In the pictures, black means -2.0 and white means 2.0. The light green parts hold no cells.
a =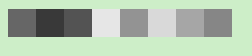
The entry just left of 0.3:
1.6
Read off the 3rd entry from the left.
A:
-0.7
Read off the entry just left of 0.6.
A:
1.4

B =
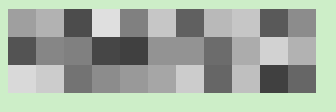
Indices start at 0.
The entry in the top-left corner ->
0.5
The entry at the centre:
0.3
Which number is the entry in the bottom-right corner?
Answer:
-0.4
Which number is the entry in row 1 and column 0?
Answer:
-0.7
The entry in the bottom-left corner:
1.4
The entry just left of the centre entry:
-1.0
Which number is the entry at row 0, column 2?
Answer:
-0.8
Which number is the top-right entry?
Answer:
0.2
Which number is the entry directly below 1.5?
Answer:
-0.9
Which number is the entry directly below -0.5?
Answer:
0.3

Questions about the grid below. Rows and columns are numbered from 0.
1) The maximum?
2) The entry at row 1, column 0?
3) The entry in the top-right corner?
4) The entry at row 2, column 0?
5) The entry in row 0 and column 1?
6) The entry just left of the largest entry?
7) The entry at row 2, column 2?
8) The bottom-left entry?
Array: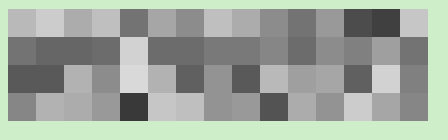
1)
1.4
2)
-0.2
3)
1.1
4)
-0.6
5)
1.2
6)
0.2
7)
0.8
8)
0.1

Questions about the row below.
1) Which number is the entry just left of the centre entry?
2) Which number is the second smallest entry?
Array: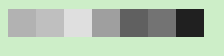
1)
1.5
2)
-0.5

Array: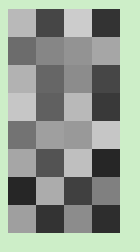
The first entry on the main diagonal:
0.9
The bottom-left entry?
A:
0.5
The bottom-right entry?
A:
-1.3
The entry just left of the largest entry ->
-0.9
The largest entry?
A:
1.2
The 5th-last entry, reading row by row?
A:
0.0
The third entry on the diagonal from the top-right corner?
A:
-0.4
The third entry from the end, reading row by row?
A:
-1.2
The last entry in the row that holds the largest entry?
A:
-1.2
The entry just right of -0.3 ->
0.1

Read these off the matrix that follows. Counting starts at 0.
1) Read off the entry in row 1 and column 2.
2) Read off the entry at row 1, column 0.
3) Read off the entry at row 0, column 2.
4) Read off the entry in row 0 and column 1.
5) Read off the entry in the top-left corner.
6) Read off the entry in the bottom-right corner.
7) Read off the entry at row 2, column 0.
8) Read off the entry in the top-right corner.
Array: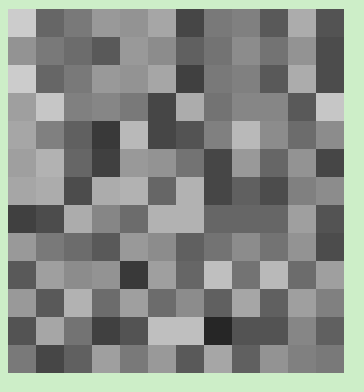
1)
-0.3
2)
0.3
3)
-0.1
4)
-0.4
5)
1.2
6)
-0.1
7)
1.2
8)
-0.7

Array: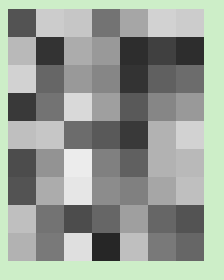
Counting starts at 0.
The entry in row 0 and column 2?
1.1
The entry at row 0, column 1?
1.2
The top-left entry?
-0.7
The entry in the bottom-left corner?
0.8
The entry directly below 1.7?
1.6
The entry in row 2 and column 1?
-0.4
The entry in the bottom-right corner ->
-0.4
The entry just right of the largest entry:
0.0
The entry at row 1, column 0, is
0.9
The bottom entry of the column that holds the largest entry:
1.5
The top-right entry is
1.2
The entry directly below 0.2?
-0.4
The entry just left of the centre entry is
-0.3
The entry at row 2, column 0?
1.3
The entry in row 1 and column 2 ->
0.7
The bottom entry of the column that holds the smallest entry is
-1.4
